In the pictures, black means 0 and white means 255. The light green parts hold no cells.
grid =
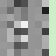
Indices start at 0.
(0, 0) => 153
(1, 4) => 149
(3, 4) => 150
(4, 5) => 151
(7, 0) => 148
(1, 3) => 122
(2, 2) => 146
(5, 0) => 149
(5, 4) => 149
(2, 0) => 156
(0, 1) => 142
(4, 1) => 181
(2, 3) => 125
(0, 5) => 144
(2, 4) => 149
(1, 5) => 151

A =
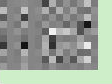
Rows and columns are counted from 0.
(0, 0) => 113
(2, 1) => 133
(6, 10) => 143
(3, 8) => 134
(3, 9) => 103
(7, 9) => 126
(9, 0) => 154
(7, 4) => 133
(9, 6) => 121
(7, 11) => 108
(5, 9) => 122
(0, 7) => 175
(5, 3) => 112
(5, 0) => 103
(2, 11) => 138
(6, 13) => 126
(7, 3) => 181
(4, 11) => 83
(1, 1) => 133
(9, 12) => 140
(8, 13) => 127
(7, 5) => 138
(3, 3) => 169
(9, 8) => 127
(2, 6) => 118
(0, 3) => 140
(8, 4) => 133
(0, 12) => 193
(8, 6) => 89
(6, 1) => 133
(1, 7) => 110
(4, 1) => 133
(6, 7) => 48
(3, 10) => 135
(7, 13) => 136

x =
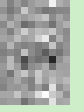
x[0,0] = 166
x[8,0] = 141
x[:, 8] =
[174, 134, 166, 156, 155, 175, 133, 118, 144, 161, 166, 169, 144, 181, 164]
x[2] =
[166, 140, 168, 155, 169, 180, 197, 140, 166, 145]
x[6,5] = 123
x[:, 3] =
[133, 200, 155, 109, 205, 160, 130, 192, 75, 97, 197, 143, 161, 161, 114]
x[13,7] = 201
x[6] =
[139, 181, 140, 130, 137, 123, 134, 196, 133, 148]
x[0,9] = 160
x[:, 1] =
[130, 121, 140, 176, 129, 158, 181, 139, 185, 186, 119, 150, 152, 167, 159]
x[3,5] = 153
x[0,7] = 241
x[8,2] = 132
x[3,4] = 125
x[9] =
[153, 186, 157, 97, 140, 150, 173, 113, 161, 160]
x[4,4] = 169
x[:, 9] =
[160, 135, 145, 175, 138, 142, 148, 144, 168, 160, 162, 184, 167, 144, 169]
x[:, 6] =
[167, 119, 197, 147, 180, 233, 134, 93, 121, 173, 166, 160, 126, 251, 157]
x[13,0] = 167
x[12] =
[131, 152, 150, 161, 130, 157, 126, 224, 144, 167]
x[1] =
[145, 121, 140, 200, 156, 139, 119, 127, 134, 135]
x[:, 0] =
[166, 145, 166, 137, 156, 164, 139, 128, 141, 153, 148, 139, 131, 167, 152]
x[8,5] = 111
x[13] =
[167, 167, 196, 161, 171, 221, 251, 201, 181, 144]

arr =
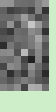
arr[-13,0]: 150
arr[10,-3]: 128
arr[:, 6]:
[152, 51, 92, 102, 50, 110, 85, 92, 46, 75, 42, 76, 109]
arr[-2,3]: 126
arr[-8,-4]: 109
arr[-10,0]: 94
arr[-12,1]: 64
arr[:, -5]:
[111, 75, 117, 80, 108, 113, 95, 82, 128, 129, 90, 107, 142]
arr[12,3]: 69
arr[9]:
[71, 139, 129, 85, 145, 107, 75]
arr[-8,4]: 125
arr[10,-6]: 48
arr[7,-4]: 185
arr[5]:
[87, 92, 113, 109, 125, 165, 110]
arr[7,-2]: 137
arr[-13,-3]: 106
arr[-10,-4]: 135
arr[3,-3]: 198
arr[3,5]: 153
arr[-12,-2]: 128

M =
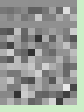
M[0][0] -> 144
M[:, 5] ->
[144, 97, 201, 143, 125, 51, 128, 190, 150, 145, 207, 170, 172, 103, 114]
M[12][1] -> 123
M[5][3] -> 99
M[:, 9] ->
[143, 222, 146, 144, 127, 120, 193, 147, 129, 102, 104, 136, 233, 64, 172]
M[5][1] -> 181
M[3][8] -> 144
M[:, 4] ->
[143, 96, 133, 143, 169, 126, 160, 49, 184, 198, 177, 78, 153, 185, 100]
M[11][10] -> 150
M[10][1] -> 120
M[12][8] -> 160
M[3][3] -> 144
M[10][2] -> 121
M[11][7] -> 87
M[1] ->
[119, 113, 125, 136, 96, 97, 117, 160, 104, 222, 135]
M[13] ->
[135, 136, 50, 204, 185, 103, 98, 117, 100, 64, 128]
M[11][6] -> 137
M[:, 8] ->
[143, 104, 173, 144, 144, 166, 159, 146, 178, 154, 152, 178, 160, 100, 61]
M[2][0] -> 146
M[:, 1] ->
[144, 113, 130, 144, 81, 181, 68, 206, 86, 189, 120, 197, 123, 136, 179]
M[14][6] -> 164
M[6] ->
[107, 68, 156, 129, 160, 128, 117, 142, 159, 193, 133]
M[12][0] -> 167
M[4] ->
[92, 81, 191, 102, 169, 125, 138, 159, 144, 127, 204]
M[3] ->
[143, 144, 144, 144, 143, 143, 143, 144, 144, 144, 143]

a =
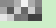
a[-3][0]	138
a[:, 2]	[174, 203, 115]
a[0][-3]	243
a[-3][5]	133
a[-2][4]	206

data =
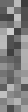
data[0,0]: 106
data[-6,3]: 151
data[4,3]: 114
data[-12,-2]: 66
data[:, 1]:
[107, 180, 67, 107, 205, 81, 80, 63, 101, 124, 102, 94, 184, 138, 158, 76]
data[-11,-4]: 184
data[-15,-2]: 115
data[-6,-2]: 143
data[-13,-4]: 123
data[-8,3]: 175
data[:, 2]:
[186, 115, 193, 161, 66, 116, 70, 115, 91, 99, 143, 123, 139, 124, 180, 124]
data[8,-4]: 109
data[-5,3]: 174
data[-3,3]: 143
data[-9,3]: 176
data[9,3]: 172
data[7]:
[144, 63, 115, 176]
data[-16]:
[106, 107, 186, 60]

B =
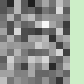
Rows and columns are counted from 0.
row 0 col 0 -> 88
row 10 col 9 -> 101
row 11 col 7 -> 105
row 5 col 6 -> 184
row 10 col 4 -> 167
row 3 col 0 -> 123
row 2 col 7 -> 147
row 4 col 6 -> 105
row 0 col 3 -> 89
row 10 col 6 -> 102
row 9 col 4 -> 166
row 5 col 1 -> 176
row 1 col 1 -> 110
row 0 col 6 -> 165
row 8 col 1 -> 207
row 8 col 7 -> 115
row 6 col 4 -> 143
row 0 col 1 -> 40
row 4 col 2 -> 216
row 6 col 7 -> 155
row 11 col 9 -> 147
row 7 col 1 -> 116
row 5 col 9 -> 170
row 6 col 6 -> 176
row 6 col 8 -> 69
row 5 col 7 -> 49
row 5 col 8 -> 150
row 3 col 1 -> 79
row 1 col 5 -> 66
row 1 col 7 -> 98
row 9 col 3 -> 66
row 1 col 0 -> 85
